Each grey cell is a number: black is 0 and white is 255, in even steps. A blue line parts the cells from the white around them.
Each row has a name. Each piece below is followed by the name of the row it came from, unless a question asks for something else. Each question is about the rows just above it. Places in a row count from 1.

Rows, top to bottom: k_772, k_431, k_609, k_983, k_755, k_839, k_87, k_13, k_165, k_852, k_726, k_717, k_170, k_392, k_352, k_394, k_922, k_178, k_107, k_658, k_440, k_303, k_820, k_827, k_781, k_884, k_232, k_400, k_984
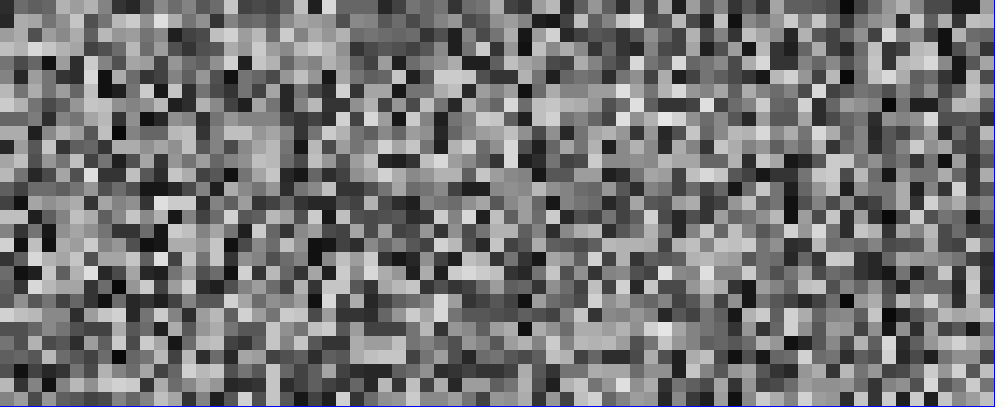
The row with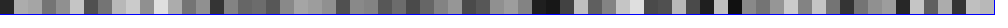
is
k_431
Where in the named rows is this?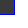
k_984, 50
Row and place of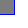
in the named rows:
k_165, 3

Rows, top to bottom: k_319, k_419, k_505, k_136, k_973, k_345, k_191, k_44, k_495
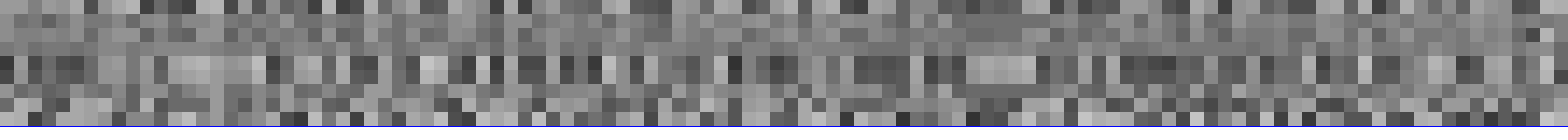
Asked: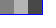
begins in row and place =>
k_345, 110
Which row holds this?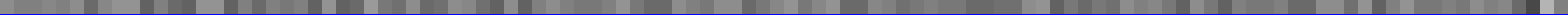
k_505

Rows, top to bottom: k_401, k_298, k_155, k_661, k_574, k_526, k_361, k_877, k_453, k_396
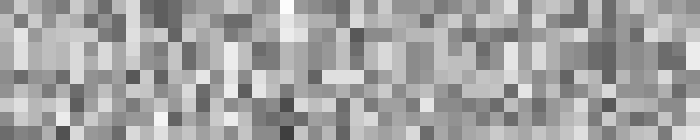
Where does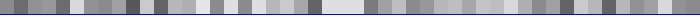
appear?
k_526
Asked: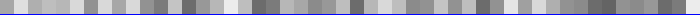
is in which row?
k_661
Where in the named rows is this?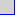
k_877, 24
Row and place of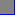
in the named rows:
k_396, 2
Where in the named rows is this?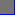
k_453, 25
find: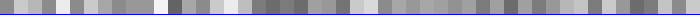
k_453

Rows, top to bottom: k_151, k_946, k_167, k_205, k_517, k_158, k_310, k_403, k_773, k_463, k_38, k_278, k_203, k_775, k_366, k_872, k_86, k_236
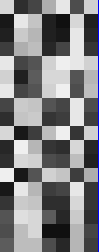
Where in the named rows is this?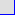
k_872, 2
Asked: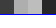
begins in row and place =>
k_205, 1

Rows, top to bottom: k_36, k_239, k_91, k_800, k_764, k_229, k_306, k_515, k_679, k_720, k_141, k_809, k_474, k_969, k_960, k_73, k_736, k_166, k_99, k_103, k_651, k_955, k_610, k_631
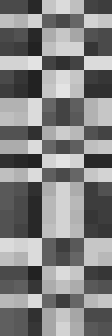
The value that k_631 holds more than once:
[89]
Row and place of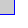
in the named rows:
k_720, 5

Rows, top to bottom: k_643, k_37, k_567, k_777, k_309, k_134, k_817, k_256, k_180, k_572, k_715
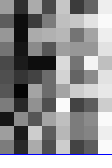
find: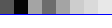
k_817
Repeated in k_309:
[13]
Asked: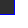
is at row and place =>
k_643, 2
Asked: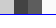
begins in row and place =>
k_715, 5
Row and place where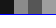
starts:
k_777, 2
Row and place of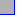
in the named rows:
k_567, 4

